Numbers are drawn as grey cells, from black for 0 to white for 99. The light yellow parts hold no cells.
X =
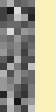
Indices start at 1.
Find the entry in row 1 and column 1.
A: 53
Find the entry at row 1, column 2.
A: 69
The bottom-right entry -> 75
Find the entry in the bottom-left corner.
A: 25
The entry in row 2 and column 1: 25
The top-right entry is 47
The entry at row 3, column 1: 25
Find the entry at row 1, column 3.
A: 36
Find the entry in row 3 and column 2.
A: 36

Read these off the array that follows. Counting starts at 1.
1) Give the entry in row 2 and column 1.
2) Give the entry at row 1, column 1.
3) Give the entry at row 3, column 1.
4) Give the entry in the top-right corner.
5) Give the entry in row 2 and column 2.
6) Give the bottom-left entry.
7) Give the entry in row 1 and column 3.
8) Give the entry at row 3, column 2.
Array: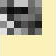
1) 26
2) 59
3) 87
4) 59
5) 5
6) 87
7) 76
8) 21

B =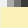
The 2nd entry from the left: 66
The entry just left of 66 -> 93
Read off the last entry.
22

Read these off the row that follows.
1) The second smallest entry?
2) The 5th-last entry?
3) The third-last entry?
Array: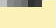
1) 24
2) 53
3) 42

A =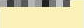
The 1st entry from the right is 35
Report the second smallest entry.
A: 24
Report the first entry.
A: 65

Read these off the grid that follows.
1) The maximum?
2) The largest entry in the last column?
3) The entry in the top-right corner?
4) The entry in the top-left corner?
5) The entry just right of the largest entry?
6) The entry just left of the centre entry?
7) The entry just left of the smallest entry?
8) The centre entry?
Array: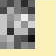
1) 92
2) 82
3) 40
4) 40
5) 57
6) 52
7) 28
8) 82

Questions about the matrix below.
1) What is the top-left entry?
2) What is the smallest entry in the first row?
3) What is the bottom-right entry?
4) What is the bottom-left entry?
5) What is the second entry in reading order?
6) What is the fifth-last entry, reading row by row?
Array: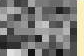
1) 35
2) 24
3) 30
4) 41
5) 53
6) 24

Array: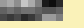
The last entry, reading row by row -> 49
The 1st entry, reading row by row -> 60
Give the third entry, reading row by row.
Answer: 55
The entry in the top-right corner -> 16
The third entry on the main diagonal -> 28
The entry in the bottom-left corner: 28
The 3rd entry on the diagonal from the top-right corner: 60
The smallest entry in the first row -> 5

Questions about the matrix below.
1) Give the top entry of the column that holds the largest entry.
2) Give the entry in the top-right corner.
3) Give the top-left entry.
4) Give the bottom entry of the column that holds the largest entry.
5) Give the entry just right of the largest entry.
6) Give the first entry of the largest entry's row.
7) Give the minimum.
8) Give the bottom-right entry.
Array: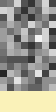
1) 49
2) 26
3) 44
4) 38
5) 82
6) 61
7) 15
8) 72

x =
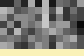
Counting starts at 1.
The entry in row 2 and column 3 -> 32
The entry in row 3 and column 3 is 54
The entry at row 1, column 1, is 14
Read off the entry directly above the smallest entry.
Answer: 26
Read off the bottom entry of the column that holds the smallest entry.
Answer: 32
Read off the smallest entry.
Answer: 4
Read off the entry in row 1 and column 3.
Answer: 38
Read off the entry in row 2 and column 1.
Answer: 71
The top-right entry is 60
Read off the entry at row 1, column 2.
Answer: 14
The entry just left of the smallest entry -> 26
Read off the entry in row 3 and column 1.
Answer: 60
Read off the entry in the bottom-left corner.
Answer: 66
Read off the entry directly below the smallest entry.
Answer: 14

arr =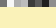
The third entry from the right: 35
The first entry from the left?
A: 45
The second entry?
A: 96

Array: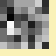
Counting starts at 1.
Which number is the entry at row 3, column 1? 53
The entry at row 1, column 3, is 64
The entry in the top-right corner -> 17
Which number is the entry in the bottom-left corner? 75
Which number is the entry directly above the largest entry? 1
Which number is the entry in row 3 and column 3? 28
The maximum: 97
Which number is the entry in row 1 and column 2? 38
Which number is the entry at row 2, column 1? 33
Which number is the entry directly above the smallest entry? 11
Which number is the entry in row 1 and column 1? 28
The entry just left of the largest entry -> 17
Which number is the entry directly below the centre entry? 48
